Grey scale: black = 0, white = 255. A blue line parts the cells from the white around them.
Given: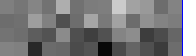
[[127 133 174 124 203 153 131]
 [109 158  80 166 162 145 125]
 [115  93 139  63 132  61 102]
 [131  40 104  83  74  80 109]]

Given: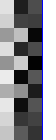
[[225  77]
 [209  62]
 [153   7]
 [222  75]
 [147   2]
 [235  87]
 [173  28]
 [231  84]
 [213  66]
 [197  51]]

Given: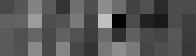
[[ 73 130  52  79 109  81  77]
 [ 97 156  84  65   3  33  76]
 [ 91 101  98  62  48  74  87]
 [ 89 138 132  52 141  70  85]]

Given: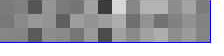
[[123  85 123 162 214 179 141 124]
 [120 152  96 147 173 146 129 131]
 [134  90 137 153 160 161 142 132]]

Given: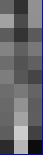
[[101 145]
 [162 144]
 [ 92  90]
 [131 120]
 [109  96]
 [125  69]
 [109 100]
 [105  93]
 [102  94]
 [ 94  65]
 [ 43  12]]

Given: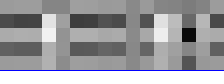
[[155 157 133 158 155 154 131 131]
 [ 75  68 160  63  75  81 188 183]
 [171 173 147 175 171 168 181 175]
 [ 97  93 148  90  97 101 160 158]
 [155 156 140 157 155 153 154 152]]

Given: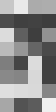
[[199 171]
 [ 76  66]
 [220  62]
 [186 101]
 [126 220]
 [137 216]
 [223 217]
 [167  92]]

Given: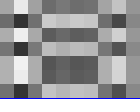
[[165 161 120 113 195]
 [108 112 191 197  72]
 [173 169 105  98 208]
 [117 121 175 183  83]
 [177 173  97  90 213]
 [177 173 102  95 212]
 [113 117 182 189  79]]
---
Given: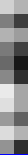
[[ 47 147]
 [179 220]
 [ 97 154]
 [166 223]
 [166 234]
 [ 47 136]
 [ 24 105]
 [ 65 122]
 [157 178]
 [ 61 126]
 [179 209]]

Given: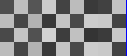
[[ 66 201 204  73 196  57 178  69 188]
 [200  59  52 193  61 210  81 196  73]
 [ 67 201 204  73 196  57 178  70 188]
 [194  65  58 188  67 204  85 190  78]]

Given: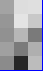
[[188  39 139]
 [175 123 160]
 [122 183 145]
 [200 228 150]
 [223 221 163]]

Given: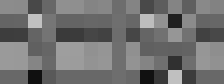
[[104 104  60 192  56  17 104 110 104 104 104 104  89  16 104 104]
 [145 151 110  48 112 132 147 111 150 147 156 157 105 133 153 154]
 [142 150  99  97  98  96 144 111 149 145 157 158 102  96 153 154]
 [ 72  65 114 150 113 101  70 109  66  70  59  58 116 100  62  61]
 [103 101 139  32 146 189 103 111 102 103 100 100 118 193 101 100]
 [130 137  95 132  93  73 132 109 135 132 143 144 103  72 139 140]]

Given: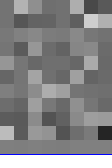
[[128 128 128 125 126 128 126 127]
 [ 37 122 110  83 147 153  91 188]
 [155 158 138  97  83 139  90  92]
 [105 118 144 105 120 159 101 109]
 [111 113 116 160 173 140 118 127]
 [106 100 160 103 112 164 117 102]
 [105 170 103 111 111 104 118 150]
 [107 137 134  99 108 151  91 117]
 [114 119 137 122 124 136 129 120]
 [176 206  95 113 100  99  86 115]
 [ 89  73 174 113 111 143 179 115]]

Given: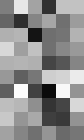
[[118 106 149 112 133 162]
 [147  57  63 169 149 200]
 [216  69  52 143 183 190]
 [147 248  11  65 252  94]
 [235 211 206 119  96 152]
 [133  86  69 176 180 177]
 [153 136 112 193 159 216]
 [179 116 111  20 181 176]
 [156 112 166 133  46 101]
 [194 194  49 163 231 126]]

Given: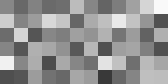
[[189 191 133 103  57 155 167 104 114 156  85  79]
 [166 186 111 193 227 112 134 169  76 173 135 241]
 [ 80 127 165 159  80 183  88 146 167 176  86 133]
 [176  98 156 117 178 147 160 126 135  85 213 108]
 [ 81 149 194 233 191 171 102 197 216 156 132 205]
 [249 213 161 125 100 134 188 110 106 130 104 135]]

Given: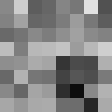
[[170  38 109 109 171 169 151 167]
 [178 137  13  46 155 165 102 136]
 [122  78  86  67 114 118 178 104]
 [176  72  75  53 165 171 146 142]
 [207 184 156 195 187 184 126 189]
 [130 138 161 143 125 137 116 105]
 [ 93 120 156 124 106 102 162 130]
 [ 81 225 119 133 102  93 205 136]]

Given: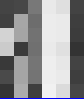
[[ 70 219 241  62 172  52]
 [ 62 234 238 116 165  74]
 [ 67 231 238 117 165  57]
 [ 51 224 234 112  58 203]
 [ 60 234 236 114 165 211]
 [ 62 234 236 109 166  64]
 [ 67 223 233 120  71  68]]
